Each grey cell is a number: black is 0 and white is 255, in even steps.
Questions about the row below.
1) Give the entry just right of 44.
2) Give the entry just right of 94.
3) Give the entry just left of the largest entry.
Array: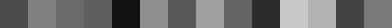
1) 201
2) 16
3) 44

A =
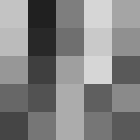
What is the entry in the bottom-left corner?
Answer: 69
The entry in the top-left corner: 195
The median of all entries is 126
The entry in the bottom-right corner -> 89
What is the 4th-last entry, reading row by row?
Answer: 118
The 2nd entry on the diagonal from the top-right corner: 201
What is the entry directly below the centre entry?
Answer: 172

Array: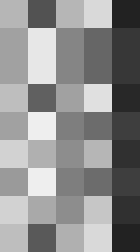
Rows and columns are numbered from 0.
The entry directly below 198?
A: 217
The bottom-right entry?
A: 34
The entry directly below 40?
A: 62
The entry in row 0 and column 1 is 82
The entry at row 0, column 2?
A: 182
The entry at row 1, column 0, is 161
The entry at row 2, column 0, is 161
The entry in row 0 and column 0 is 182
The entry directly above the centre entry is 161
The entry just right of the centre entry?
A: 108
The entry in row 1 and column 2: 133

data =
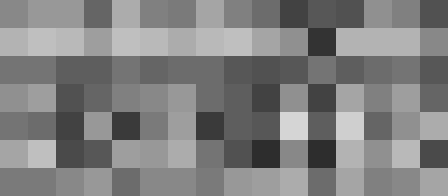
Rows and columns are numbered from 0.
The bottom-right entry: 165
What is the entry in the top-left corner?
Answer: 136
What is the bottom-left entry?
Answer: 122
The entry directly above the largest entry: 144
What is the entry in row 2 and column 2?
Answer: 94
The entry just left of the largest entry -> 87
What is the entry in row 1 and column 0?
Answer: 179
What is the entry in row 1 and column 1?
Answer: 191
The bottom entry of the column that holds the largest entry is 172
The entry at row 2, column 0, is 116
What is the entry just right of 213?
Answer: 94
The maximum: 213
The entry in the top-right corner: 81
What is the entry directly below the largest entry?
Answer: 136
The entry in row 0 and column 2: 152

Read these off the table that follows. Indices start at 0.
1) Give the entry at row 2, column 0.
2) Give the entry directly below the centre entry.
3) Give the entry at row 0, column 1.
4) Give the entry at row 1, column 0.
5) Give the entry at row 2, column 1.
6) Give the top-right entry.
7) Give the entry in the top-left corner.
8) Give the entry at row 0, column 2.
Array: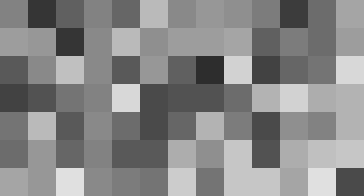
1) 89
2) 102
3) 53
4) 157
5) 137
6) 165
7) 130
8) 96

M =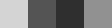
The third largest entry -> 84
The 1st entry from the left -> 212
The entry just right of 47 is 145

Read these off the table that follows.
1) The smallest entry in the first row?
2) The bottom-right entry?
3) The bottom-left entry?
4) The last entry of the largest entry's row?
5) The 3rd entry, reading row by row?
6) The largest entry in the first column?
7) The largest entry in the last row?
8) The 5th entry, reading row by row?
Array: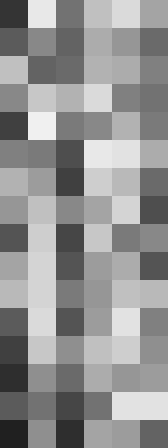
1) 52
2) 99
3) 32
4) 122
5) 114
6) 192
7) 164
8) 218

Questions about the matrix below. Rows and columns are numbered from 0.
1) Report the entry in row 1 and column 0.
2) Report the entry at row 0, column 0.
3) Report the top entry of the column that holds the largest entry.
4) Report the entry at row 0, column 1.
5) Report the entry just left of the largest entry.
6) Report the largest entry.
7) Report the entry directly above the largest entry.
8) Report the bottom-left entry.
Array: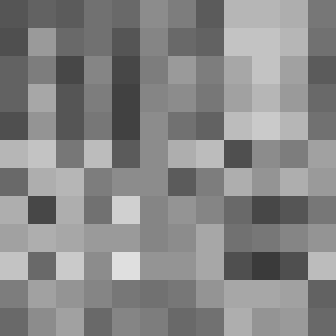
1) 79
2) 85
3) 105
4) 98
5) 140
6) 223
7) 154
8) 105

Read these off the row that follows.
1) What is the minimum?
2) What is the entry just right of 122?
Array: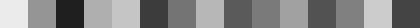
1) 31
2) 161
